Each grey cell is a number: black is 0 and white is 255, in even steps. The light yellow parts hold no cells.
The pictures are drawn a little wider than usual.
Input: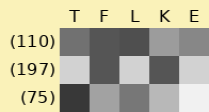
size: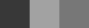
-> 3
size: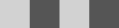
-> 4
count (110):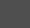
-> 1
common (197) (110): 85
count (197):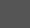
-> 2
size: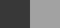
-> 2

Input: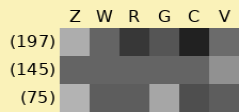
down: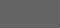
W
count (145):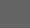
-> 5
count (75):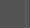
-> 0
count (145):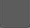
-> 0
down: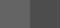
C

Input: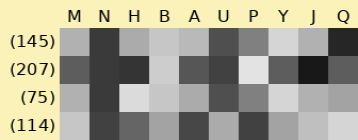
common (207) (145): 58
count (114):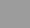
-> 0
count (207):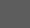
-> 3

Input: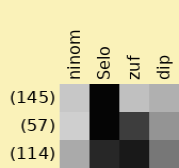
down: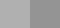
dip
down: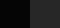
Selo
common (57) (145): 5
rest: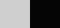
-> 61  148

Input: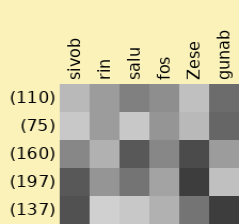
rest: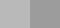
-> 128  142  192  108
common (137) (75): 200
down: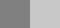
salu

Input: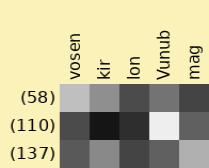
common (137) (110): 96
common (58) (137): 68
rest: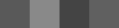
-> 176

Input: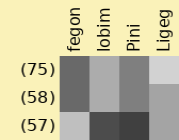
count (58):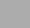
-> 1
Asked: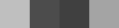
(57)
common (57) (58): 164
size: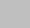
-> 1

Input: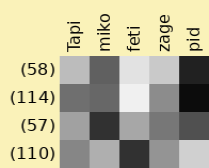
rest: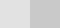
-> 33
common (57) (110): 49

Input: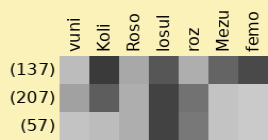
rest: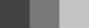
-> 202
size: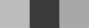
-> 3
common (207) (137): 174
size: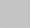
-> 1
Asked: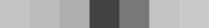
(57)

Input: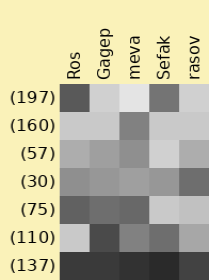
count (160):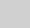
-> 0
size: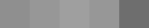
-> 5
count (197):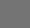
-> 1
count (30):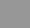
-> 2
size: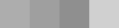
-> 4
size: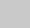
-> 1
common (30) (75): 110

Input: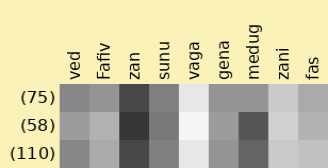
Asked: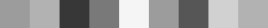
(58)
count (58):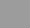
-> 2
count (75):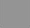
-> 3
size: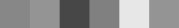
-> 6
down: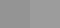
gena

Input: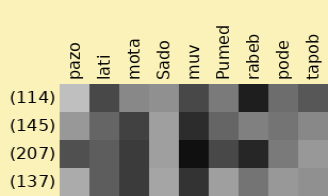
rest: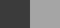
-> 51  159  116  152  144
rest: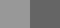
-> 65  159  44  101  128  116  136
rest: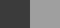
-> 16  72  38  122  152
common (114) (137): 144

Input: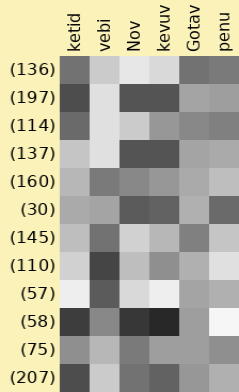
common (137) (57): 164
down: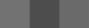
ketid
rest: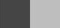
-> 143  176  224

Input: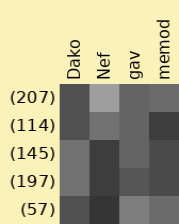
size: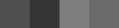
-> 4
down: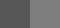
gav
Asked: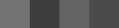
(145)

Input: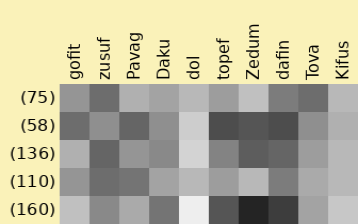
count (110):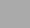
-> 1
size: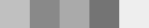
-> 5

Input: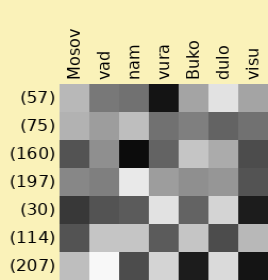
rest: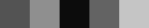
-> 171  76
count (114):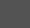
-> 1
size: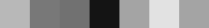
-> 7
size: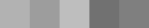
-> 5
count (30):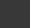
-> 1
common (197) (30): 83

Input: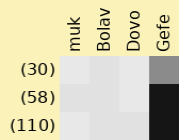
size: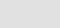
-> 2
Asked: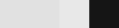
(58)
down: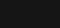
Gefe
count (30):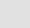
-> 1
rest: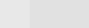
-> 21

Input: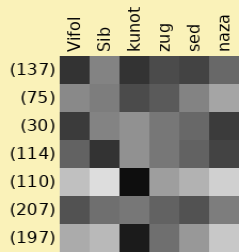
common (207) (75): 125
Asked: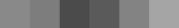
(75)
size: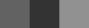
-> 3
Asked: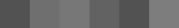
(207)
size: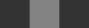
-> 3

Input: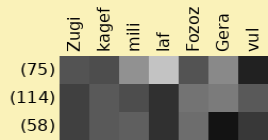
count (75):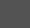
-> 2
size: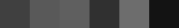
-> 6
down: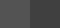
Zugi

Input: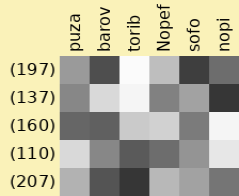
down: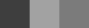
sofo
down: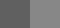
barov
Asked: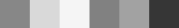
(137)
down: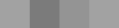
sofo
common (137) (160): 245
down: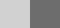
Nopef

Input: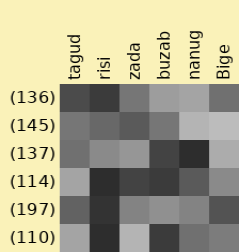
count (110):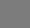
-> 1
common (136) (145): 118

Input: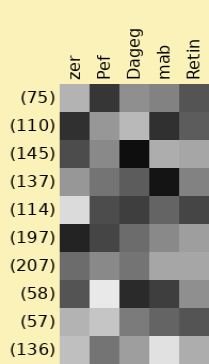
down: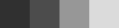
zer
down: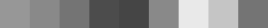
Pef
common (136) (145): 173
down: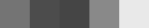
Pef
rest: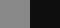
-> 173  166
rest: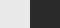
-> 62  143
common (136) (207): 116

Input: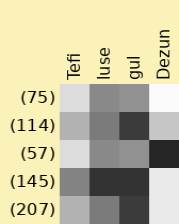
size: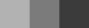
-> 3
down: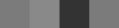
luse
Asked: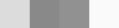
(75)
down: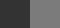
luse

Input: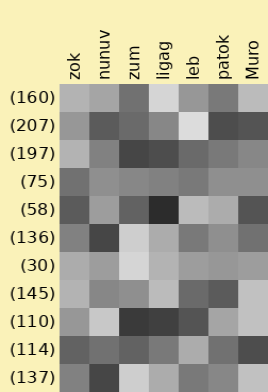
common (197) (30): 179
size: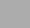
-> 1
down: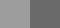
leb

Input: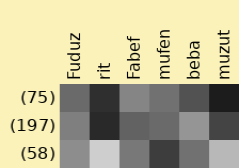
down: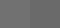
mufen
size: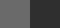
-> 2
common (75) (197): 106

